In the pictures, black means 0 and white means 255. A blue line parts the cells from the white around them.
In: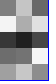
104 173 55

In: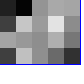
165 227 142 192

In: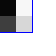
247 62

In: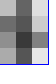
223 85 143

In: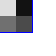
18 112

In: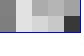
162 200

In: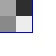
46 137
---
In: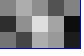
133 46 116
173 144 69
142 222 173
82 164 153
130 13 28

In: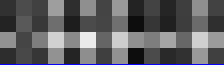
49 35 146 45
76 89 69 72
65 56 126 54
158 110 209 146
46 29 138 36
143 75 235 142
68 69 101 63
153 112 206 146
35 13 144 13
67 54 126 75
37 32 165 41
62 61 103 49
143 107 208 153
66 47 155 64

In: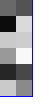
105 12 202 153 38 202
83 218 205 248 72 138

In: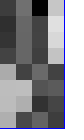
61 47 52 67 171 189 188 175
112 103 102 102 66 190 175 72
1 66 67 63 106 84 50 99
198 224 216 195 66 91 69 61

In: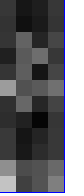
55 51 53 32 53 156 48 45 57 57 143 195
22 16 99 90 94 81 103 33 21 24 76 64
30 26 37 110 21 90 38 5 36 44 82 83
55 52 70 55 69 112 68 54 56 56 105 127

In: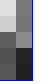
223 207 95 82 87
121 116 139 36 32

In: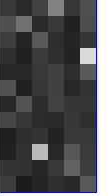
56 80 62 48 39 81 40 69 30 33 52 61
41 113 36 33 39 32 83 55 45 49 50 27
66 41 88 59 56 54 44 43 52 186 38 36
130 57 45 48 65 65 66 41 34 39 56 47
55 33 36 35 46 39 53 55 56 87 98 40
79 77 53 218 89 51 53 47 56 59 61 88

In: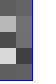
94 183 76 216 95
100 113 111 63 97
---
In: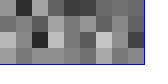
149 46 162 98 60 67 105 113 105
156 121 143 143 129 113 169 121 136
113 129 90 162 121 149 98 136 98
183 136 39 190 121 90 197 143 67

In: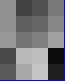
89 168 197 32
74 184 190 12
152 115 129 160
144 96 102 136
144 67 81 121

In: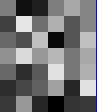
105 78 191 9 85 191
145 217 152 183 118 168
64 231 112 175 85 133
45 72 98 160 37 224
105 45 91 224 118 175
58 152 37 1 52 58
125 17 30 125 168 133

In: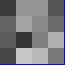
72 198 184 121
60 150 150 85
100 164 137 107
93 53 129 176

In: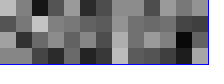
84 120 195 128 120 98 91 147 113 106 113 69 63
161 50 106 140 98 134 77 174 113 154 128 9 98
134 134 69 43 106 35 56 188 91 84 63 29 167
188 128 22 84 154 43 77 140 140 77 154 120 147

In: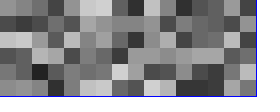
83 96 181 166 75 125 104 60 154 154 140 154 166 166 90 111
193 201 154 90 187 132 160 104 54 140 174 68 104 111 187 68
140 147 132 48 125 193 201 104 83 208 181 54 54 60 166 119
147 132 111 68 147 201 208 96 48 193 132 48 83 96 154 68
75 60 75 111 83 166 147 132 132 147 75 125 104 96 75 147
119 96 34 90 125 111 119 208 160 75 83 140 75 60 119 187

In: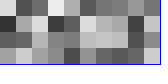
52 169 220 60 94 220 182 169 67 197
94 101 182 131 124 190 197 190 81 139
161 205 161 139 75 146 101 88 101 205
220 81 109 236 175 88 117 124 153 117

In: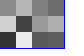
208 67 154 174
140 182 128 109
52 235 88 95
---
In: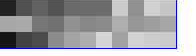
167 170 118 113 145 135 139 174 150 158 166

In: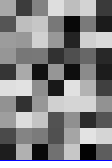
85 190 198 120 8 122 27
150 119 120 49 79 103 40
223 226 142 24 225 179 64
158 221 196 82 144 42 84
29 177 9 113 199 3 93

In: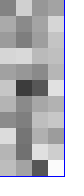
170 138 164 214
214 217 186 191
198 60 87 225
139 127 190 199
181 113 224 206

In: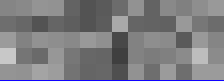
110 104 82 102 94 84 93 168 101 98 96 153 119 107
200 117 105 151 120 104 102 63 130 123 128 139 188 139

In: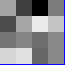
76 166 234 195
213 224 104 136

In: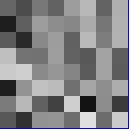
30 95 157 141 135 171 118 177
191 115 114 158 98 88 163 94
30 147 193 187 112 166 142 173
88 49 146 148 110 223 108 203
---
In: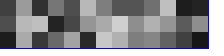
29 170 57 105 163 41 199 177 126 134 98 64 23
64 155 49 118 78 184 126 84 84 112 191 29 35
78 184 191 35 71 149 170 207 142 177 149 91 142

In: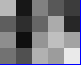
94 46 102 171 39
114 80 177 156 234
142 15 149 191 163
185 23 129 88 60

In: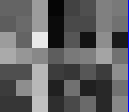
54 54 192 46 73 106 40 136
60 142 184 32 113 32 40 113
79 79 184 60 54 86 60 142
93 106 156 11 73 73 128 113
100 100 156 5 66 79 128 121
156 100 233 11 86 19 142 25
170 150 136 93 121 128 164 113

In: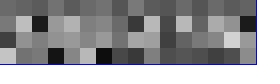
64 146 127 146 153 134 153 114 165 159 64 99 121 134 210 153
106 99 91 114 91 106 114 85 121 91 85 106 85 106 91 99
121 190 27 153 178 127 134 106 57 184 72 184 99 171 146 27
196 114 121 20 134 184 13 72 57 127 78 85 78 64 78 140

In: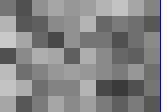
80 138 174 166 95 174 138 103 95 131
117 80 145 166 151 159 180 195 166 131
166 87 123 166 138 159 123 95 123 87
180 87 95 138 145 180 103 123 111 87
187 111 131 151 159 151 138 123 151 111
195 174 111 131 131 180 72 58 80 117
201 166 103 72 145 117 117 80 111 138

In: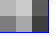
125 168 62
183 203 92

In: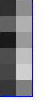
26 153
48 140
55 127
70 207
77 191
98 176
